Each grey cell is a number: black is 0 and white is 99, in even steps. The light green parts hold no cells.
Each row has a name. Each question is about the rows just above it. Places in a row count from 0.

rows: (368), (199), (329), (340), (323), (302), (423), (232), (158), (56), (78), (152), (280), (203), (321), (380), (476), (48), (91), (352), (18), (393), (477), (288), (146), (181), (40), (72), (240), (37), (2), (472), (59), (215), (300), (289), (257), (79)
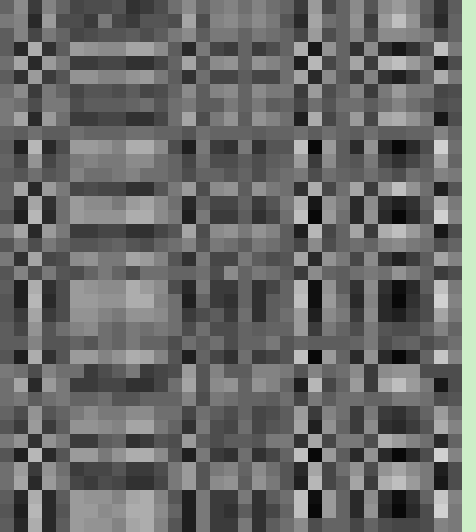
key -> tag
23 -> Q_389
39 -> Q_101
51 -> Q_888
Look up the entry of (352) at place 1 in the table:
Q_888
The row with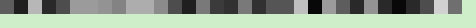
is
(78)

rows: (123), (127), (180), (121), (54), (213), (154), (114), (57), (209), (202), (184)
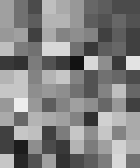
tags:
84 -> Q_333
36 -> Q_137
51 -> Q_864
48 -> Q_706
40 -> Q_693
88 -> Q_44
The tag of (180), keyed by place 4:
Q_864
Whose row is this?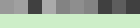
(180)
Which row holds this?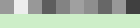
(114)
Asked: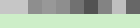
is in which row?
(154)
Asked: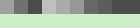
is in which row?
(123)
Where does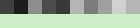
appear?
(202)

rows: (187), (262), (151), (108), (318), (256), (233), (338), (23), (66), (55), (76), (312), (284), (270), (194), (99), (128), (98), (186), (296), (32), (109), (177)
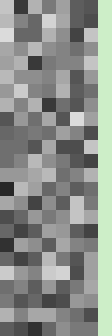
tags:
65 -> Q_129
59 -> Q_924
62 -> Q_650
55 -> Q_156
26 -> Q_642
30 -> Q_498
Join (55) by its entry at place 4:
Q_498
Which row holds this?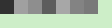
(128)
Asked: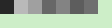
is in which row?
(284)
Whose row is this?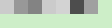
(186)
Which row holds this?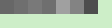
(66)
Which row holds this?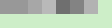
(312)

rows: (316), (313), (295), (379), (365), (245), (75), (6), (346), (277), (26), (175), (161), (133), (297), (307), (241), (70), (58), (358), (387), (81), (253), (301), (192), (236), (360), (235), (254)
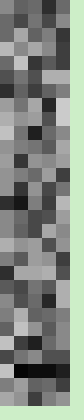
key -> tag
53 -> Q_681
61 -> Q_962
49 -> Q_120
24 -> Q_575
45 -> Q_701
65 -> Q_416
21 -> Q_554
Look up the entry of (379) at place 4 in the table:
Q_575
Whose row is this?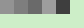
(161)
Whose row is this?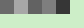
(295)

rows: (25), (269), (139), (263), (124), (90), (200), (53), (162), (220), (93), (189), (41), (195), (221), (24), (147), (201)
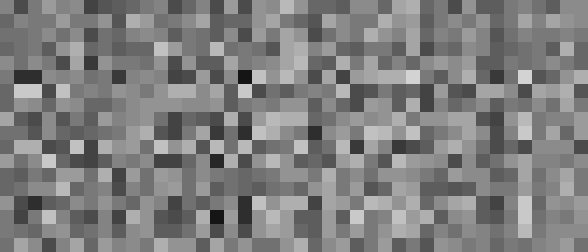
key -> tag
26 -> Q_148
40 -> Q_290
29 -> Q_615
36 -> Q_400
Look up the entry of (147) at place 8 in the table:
Q_400
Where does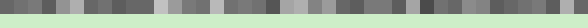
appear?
(263)
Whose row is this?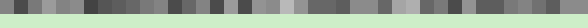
(25)

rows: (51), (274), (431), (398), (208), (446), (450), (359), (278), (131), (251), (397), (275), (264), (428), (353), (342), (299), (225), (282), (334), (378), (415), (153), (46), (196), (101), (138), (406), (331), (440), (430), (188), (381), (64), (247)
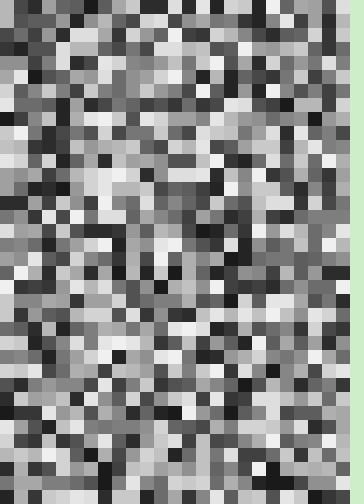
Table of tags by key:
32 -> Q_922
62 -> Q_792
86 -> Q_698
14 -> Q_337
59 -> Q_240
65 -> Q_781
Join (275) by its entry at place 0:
Q_792
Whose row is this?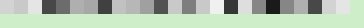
(101)

